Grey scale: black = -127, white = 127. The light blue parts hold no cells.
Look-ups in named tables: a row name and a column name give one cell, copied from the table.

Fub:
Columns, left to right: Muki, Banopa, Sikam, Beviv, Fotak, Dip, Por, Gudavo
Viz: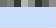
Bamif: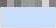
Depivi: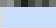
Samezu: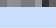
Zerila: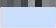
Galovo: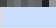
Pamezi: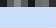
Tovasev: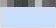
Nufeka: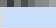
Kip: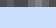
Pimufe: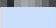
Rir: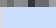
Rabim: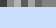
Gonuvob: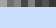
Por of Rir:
-20
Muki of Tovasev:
34
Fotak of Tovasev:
-21
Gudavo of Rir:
30
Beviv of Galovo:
-36
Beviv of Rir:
9
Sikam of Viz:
-72
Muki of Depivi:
6
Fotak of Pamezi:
-104
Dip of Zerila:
-85
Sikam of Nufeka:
-5
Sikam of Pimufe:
20
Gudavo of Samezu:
-30

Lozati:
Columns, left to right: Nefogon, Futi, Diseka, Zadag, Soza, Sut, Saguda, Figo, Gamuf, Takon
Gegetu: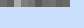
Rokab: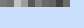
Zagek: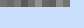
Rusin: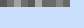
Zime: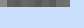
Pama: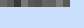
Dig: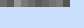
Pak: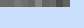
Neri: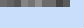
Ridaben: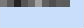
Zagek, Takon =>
-12
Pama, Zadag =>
-7
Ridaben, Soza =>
-21
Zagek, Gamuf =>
12
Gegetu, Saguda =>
-18
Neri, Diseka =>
-41
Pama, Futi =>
-36
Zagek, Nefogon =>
-11
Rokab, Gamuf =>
-60
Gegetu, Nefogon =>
-15
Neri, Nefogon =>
-19
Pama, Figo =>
-29
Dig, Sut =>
-35
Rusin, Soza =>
-38
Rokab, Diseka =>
66
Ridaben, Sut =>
33
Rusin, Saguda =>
-23
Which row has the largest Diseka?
Rokab

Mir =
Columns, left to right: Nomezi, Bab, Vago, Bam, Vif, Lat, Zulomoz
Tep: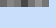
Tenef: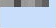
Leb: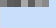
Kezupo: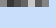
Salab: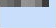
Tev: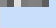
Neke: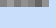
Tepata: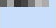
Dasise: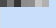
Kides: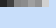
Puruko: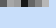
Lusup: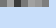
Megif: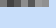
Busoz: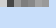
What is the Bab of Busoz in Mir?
-57
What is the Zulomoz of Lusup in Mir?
-1
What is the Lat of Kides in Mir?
18
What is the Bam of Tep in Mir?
-56
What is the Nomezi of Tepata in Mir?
-31
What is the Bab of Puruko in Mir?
39
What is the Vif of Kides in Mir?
32
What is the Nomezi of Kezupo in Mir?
9
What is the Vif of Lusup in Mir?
33
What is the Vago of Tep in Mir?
-8
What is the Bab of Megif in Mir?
-60
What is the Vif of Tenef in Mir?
29
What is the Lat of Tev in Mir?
0
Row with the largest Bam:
Leb

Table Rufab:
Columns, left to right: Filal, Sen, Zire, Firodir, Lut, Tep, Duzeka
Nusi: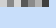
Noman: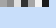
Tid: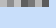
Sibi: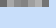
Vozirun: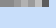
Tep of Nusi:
51
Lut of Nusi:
11
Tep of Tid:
56
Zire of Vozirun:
26
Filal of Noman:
37
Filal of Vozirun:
10
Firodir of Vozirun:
50
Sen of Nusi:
8
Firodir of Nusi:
-39
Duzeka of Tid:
-36
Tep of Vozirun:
64
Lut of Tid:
-7
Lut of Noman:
38
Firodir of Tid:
-32
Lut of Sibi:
31
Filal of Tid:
59
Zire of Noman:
95
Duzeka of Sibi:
-11
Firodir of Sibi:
3
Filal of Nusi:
80

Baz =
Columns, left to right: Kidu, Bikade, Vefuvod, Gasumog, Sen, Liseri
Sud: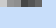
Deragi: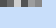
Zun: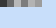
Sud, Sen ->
-42
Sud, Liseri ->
-25
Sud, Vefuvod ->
15
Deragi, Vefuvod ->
79
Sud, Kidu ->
75
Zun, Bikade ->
-20
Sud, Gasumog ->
-57
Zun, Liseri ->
28
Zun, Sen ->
51
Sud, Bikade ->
21
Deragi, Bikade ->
-19

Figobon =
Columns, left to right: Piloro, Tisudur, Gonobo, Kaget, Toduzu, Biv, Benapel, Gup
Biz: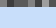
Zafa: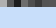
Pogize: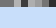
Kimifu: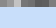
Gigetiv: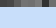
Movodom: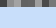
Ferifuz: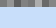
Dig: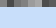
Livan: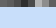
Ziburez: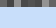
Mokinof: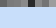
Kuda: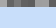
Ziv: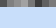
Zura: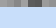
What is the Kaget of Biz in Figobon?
-37
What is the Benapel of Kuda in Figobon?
31
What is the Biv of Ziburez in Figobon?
-53
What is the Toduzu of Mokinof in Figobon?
-86
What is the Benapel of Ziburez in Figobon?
19
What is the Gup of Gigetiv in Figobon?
-17
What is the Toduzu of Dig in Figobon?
28
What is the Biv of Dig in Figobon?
40
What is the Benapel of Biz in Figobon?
30
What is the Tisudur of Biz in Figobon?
-66

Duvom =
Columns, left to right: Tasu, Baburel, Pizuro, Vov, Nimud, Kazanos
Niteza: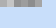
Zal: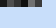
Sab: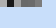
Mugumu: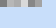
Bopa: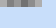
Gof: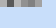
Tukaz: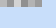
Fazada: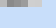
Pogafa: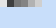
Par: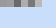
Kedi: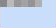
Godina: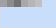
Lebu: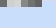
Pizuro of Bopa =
24
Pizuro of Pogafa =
-7
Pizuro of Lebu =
85
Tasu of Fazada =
58
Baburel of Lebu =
80
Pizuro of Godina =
-14
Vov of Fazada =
28
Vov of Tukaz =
16
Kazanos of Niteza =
37
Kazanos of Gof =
34
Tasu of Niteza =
47
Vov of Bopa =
-13
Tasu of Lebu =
-19
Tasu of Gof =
49

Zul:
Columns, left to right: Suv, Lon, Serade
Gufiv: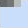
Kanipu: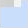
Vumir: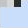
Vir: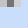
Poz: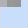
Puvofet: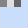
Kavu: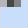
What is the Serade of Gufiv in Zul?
58
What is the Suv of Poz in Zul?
49
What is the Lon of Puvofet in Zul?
95
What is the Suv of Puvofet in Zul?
4
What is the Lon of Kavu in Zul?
-56
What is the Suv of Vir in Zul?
67
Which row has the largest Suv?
Kanipu

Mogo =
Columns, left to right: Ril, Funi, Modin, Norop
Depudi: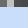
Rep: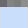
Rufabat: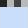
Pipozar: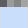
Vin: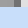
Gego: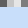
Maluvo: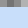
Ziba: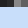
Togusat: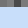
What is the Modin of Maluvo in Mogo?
11
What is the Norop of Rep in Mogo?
14
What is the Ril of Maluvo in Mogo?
20
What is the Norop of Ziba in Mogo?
-31
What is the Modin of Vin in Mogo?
-13
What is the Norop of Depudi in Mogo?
-54
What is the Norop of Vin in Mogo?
97
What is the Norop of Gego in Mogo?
-2
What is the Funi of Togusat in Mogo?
-1
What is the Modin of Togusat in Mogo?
-53
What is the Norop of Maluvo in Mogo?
50
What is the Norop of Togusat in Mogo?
-4
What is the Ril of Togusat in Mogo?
-12
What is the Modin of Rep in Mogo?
-2
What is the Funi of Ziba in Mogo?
-85
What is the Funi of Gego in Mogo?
70
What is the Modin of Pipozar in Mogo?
4
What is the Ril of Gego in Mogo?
-32
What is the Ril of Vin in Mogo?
30
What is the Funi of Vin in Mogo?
29
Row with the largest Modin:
Gego

